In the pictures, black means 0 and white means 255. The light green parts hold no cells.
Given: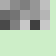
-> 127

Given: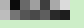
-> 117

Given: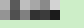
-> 80

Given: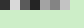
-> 217

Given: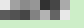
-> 82

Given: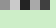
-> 202

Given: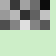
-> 131
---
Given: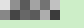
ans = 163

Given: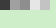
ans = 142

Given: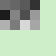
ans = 102

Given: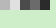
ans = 75

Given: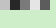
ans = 122

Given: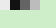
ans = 18
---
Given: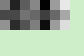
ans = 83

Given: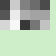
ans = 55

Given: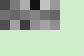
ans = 60

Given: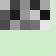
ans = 105

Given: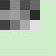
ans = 169

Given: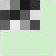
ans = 153

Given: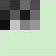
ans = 128

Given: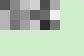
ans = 159
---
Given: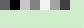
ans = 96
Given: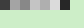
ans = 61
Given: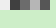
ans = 238
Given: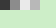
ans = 56
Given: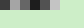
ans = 60
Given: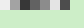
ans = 238
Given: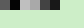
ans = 91
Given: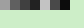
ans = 159
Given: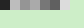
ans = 36
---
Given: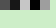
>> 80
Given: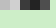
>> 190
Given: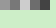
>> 152
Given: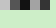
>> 195
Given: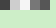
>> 66
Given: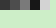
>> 54
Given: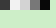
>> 57
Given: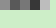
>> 142
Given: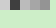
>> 206
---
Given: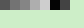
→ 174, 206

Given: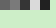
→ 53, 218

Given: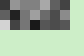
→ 159, 211

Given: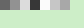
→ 55, 251

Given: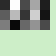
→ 53, 253

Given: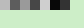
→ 71, 207

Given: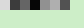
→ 6, 218
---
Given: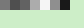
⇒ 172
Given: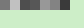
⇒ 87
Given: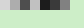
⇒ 193
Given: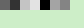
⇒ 227
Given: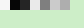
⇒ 234
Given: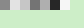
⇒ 116
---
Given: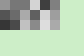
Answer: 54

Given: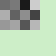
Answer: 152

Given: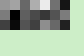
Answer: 64

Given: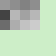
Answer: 108

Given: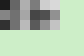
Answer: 49

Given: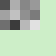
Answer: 111

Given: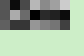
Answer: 96

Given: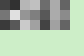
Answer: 58

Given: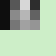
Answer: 14

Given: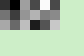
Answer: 168
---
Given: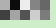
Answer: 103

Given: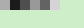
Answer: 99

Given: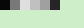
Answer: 160

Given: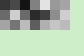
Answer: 227

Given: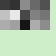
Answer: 81

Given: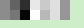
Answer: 202

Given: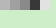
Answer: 226
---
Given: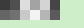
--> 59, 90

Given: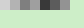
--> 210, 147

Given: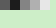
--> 91, 231

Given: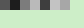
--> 85, 167

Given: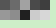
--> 85, 215

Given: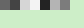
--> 102, 124

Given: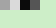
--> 164, 85

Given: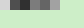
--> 214, 162

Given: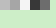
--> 189, 109
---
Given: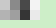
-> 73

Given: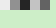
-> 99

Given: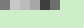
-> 111

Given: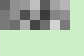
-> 68

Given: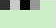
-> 48

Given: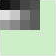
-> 38

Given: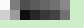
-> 38

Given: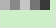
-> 116

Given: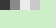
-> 137

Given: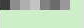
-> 107
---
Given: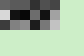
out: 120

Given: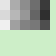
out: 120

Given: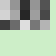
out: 119

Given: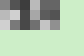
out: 196

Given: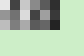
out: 102

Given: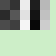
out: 8

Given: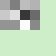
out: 251

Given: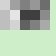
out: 128

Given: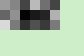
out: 58

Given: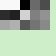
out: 116
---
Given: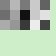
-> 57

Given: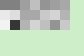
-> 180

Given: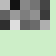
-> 97

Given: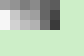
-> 190

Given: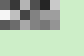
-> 168

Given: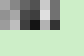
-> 62

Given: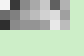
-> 148
